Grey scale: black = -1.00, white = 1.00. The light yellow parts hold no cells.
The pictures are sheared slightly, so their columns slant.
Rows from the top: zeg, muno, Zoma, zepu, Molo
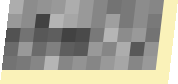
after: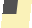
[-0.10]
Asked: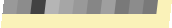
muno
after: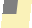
[-0.26]
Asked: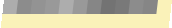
zeg
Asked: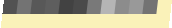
Zoma
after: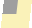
[-0.05]

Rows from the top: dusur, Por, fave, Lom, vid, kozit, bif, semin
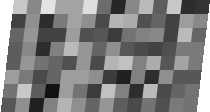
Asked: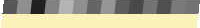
semin
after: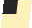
[0.07]
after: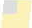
[-0.15]
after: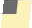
[-0.70]
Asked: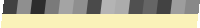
Por

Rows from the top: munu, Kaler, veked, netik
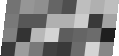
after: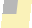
[0.66]
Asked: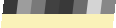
netik

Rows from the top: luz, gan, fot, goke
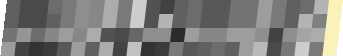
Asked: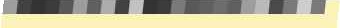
goke
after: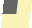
[0.11]
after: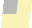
[-0.42]
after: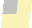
[-0.60]
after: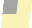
[0.35]

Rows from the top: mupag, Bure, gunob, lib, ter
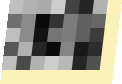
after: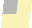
[-0.70]
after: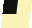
[-0.08]
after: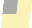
[0.61]
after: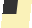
[-0.02]
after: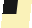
[-0.65]
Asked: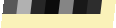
lib
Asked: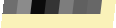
Bure

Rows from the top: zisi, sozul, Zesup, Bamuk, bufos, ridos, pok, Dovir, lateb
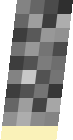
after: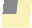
[0.03]
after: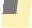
[-0.14]
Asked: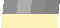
lateb
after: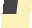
[0.30]

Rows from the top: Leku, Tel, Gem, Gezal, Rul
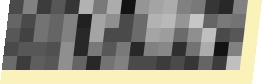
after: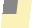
[-0.63]
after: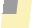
[-0.16]
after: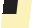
[0.29]
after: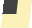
[-0.10]
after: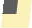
[-0.32]
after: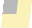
[0.17]

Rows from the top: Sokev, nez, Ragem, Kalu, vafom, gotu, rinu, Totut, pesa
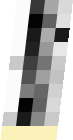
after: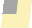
[0.70]
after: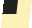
[0.19]
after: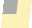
[-0.80]
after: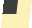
[-0.09]
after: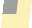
[0.52]
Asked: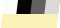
Totut
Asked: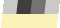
vafom

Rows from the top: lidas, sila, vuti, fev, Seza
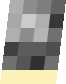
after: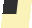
[-0.12]
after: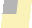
[-0.12]
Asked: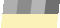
vuti
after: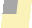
[0.59]
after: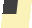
[-0.28]
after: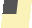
[-0.62]

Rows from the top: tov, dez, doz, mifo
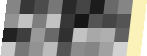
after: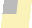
[-0.34]
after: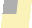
[-0.24]
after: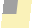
[0.64]
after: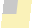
[-0.07]
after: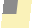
[0.04]
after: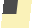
[-0.07]
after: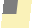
[0.52]

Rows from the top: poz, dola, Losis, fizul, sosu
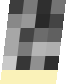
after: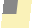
[0.19]
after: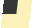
[0.13]

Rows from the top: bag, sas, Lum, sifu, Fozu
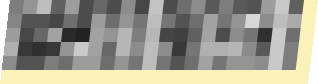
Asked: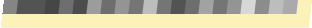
sas
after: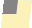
[-0.35]
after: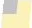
[-0.40]
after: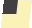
[-0.25]

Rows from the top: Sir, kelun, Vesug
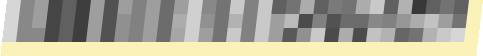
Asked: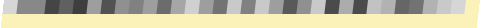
Vesug
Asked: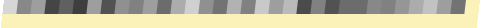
kelun
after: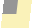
[0.35]
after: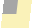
[0.63]
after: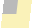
[-0.41]

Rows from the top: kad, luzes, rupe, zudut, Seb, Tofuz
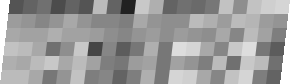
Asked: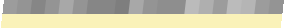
luzes
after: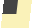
[0.05]
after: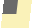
[-0.07]
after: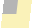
[0.22]
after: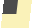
[-0.22]

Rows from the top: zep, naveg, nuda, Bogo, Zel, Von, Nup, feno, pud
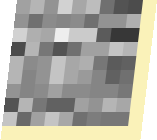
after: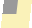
[0.04]
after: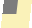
[-0.07]
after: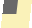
[0.26]
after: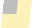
[-0.12]

